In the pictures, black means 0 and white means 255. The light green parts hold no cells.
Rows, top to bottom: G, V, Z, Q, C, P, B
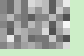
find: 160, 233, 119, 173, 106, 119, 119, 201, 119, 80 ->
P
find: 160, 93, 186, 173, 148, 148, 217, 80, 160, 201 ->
C
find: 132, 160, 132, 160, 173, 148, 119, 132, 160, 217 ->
B

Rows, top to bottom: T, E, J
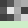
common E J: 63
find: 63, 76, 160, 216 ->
J
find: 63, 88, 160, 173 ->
T
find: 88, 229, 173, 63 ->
E

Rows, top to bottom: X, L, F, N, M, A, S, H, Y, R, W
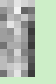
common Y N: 86
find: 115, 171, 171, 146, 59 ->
S
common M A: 158
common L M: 146
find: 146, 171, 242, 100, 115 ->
L

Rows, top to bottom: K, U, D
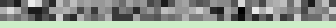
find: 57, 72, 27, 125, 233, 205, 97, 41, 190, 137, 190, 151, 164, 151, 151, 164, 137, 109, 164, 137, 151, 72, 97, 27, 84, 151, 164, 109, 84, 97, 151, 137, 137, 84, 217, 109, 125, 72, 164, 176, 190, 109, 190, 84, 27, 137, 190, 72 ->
K
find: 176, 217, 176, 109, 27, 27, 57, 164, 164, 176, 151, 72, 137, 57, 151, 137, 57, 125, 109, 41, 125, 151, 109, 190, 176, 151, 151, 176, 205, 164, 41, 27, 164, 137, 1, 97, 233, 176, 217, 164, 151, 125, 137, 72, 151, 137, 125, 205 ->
U
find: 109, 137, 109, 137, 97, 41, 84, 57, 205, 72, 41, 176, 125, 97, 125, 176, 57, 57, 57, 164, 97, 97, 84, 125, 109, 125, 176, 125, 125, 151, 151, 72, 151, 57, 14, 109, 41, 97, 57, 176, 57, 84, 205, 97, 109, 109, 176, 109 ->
D

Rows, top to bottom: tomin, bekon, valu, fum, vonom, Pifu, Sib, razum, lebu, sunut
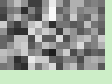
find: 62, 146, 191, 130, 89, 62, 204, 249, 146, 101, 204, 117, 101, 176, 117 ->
valu
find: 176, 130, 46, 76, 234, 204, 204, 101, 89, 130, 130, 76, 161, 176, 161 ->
lebu
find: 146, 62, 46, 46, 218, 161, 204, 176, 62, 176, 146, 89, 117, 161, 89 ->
vonom
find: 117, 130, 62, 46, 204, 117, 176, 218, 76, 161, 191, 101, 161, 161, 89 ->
sunut
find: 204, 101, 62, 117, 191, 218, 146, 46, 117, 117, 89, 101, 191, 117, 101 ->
fum
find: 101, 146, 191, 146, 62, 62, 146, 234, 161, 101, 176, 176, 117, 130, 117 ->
tomin
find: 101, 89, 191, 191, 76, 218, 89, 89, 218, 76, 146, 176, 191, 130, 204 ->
Pifu

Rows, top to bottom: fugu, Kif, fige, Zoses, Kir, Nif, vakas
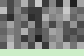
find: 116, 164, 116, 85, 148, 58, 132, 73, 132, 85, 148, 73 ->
Zoses
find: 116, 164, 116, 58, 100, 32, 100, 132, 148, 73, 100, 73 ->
Nif
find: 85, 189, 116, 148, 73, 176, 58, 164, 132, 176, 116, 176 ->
vakas
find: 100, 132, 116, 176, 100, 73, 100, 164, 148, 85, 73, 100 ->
Kir

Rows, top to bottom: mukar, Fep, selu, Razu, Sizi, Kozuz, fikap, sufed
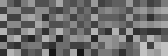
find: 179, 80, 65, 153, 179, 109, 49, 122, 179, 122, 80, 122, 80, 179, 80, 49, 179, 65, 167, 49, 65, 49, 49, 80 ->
Sizi
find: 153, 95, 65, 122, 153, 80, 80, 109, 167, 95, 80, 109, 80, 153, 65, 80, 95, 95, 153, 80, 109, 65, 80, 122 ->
mukar

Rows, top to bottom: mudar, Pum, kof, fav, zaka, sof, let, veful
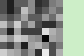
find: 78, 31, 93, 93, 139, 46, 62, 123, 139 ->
mudar
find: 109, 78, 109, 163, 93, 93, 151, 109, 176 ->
kof
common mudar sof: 139
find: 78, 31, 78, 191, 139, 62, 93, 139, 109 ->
Pum
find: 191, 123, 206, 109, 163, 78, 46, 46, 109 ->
fav

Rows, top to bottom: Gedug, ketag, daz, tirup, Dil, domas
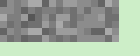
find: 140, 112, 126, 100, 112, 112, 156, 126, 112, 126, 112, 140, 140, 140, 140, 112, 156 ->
domas
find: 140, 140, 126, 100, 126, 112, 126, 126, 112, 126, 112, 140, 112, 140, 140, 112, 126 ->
ketag
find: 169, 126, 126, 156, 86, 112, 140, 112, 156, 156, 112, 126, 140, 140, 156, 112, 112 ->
daz
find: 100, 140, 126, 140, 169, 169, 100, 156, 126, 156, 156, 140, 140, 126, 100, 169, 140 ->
Gedug

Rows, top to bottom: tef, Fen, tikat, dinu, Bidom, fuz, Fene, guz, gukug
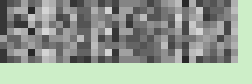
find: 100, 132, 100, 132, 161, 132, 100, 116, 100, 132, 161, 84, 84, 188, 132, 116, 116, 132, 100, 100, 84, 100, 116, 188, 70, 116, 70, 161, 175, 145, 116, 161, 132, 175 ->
Fene
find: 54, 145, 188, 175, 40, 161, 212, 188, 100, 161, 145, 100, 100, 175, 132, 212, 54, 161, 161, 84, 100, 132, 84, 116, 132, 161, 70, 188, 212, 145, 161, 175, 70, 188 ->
Bidom
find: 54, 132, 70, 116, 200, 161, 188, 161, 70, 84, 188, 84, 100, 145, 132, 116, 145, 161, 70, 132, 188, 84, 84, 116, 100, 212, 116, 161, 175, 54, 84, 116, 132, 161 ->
tikat
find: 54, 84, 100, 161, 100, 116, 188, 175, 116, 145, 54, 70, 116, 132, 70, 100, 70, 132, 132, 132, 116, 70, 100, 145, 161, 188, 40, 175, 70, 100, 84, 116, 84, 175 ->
tef

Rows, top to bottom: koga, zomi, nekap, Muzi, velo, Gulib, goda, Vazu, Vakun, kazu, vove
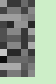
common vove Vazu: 122
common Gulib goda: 55
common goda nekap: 135

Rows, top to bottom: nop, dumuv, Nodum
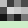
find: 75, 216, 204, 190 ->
dumuv
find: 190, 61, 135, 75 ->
nop

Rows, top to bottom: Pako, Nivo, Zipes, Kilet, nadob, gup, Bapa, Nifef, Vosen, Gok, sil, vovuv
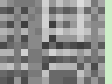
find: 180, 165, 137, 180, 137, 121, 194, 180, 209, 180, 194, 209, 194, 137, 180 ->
nadob
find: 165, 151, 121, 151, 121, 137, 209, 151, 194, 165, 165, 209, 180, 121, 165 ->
Zipes

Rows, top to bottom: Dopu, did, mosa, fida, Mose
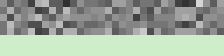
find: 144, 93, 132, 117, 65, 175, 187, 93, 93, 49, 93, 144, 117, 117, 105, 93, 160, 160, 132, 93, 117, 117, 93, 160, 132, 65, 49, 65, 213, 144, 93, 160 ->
Dopu
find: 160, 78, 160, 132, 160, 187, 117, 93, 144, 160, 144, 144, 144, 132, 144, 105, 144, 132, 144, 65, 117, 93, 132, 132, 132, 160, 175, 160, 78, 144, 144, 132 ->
mosa
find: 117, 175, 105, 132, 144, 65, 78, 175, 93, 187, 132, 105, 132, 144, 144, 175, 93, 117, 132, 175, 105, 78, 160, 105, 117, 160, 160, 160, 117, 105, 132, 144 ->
did
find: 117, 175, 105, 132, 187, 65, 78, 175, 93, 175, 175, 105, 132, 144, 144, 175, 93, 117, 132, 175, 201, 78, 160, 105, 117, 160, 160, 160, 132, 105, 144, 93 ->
Mose

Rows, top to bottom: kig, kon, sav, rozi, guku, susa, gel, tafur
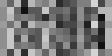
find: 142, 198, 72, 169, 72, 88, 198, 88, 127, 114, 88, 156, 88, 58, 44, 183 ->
susa
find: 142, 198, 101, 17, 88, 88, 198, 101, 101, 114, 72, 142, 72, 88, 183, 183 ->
kon
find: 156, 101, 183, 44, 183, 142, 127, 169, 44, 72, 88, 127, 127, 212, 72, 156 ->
kig
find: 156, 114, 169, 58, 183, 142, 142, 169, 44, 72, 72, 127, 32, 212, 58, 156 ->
rozi
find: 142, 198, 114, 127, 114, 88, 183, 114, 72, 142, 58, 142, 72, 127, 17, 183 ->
gel
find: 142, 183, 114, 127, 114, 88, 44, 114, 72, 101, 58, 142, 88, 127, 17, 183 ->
sav

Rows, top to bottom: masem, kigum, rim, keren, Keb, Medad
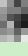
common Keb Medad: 140
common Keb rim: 140
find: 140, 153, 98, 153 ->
Keb
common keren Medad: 180

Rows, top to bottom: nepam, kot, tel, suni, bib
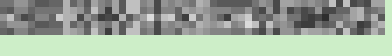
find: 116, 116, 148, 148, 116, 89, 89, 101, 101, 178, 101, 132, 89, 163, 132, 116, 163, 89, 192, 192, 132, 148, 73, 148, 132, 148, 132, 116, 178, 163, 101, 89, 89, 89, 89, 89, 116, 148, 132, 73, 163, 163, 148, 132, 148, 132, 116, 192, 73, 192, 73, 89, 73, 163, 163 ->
nepam
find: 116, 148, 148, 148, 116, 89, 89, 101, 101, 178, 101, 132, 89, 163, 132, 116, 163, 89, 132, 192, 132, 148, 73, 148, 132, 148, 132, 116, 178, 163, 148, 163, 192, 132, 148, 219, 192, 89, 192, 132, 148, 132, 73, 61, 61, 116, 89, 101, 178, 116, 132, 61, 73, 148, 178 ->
suni
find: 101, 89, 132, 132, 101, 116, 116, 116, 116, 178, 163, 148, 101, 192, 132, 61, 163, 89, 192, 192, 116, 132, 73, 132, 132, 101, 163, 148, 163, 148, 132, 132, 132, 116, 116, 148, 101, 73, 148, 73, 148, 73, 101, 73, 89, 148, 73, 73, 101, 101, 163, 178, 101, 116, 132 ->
kot

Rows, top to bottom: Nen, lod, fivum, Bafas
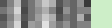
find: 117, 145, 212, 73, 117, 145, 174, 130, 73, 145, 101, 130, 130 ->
lod
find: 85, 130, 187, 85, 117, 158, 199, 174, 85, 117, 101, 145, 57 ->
Nen

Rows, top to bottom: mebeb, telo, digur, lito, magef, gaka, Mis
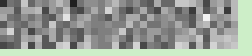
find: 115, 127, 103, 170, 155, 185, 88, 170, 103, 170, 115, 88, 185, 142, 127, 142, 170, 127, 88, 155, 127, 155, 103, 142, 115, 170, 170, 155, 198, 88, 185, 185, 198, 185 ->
gaka
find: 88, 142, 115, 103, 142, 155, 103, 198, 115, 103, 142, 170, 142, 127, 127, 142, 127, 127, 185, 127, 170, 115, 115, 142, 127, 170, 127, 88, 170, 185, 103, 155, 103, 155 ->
lito
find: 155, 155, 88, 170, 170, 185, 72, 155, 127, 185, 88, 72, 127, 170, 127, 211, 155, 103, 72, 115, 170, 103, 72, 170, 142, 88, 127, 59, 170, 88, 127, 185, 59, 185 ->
telo
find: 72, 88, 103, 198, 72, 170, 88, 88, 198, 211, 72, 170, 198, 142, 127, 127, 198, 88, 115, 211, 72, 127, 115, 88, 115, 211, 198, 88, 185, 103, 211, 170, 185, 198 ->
Mis
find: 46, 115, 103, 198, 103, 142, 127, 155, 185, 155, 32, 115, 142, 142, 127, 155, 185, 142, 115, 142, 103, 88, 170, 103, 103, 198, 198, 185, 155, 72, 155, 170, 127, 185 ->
mebeb
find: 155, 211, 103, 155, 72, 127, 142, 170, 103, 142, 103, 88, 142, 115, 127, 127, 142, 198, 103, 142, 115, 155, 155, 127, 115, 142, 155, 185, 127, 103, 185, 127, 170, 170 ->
magef

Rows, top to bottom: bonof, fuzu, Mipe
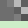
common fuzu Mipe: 110
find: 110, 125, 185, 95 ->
bonof

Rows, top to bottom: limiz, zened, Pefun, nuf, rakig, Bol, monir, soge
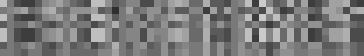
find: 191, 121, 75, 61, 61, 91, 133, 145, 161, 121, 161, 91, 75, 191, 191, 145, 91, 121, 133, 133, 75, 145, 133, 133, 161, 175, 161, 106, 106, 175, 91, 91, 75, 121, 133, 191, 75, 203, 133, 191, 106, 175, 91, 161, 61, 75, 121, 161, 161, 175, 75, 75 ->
rakig

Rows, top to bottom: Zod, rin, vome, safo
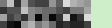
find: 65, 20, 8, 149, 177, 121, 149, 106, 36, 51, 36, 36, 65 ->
safo
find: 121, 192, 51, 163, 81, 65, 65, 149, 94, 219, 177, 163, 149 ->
Zod
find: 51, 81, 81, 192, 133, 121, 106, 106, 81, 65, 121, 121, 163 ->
rin
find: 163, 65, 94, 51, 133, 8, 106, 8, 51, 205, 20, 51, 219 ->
vome

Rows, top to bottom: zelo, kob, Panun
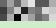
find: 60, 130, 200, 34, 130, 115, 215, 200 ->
kob
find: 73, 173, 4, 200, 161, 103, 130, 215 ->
Panun
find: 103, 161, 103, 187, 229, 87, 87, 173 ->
zelo

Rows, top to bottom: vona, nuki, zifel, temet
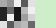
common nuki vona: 240
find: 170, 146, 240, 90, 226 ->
vona
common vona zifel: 240
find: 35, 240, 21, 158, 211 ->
zifel

